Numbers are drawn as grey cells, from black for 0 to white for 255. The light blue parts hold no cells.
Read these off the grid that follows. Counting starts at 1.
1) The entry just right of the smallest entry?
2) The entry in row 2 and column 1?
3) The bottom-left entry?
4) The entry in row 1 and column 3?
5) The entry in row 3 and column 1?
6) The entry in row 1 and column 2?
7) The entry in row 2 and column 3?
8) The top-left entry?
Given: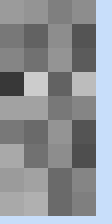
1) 204
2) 120
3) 169
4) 127
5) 133
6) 148
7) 141
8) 155

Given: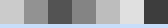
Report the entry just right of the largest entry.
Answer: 61
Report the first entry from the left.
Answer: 203
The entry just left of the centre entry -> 83
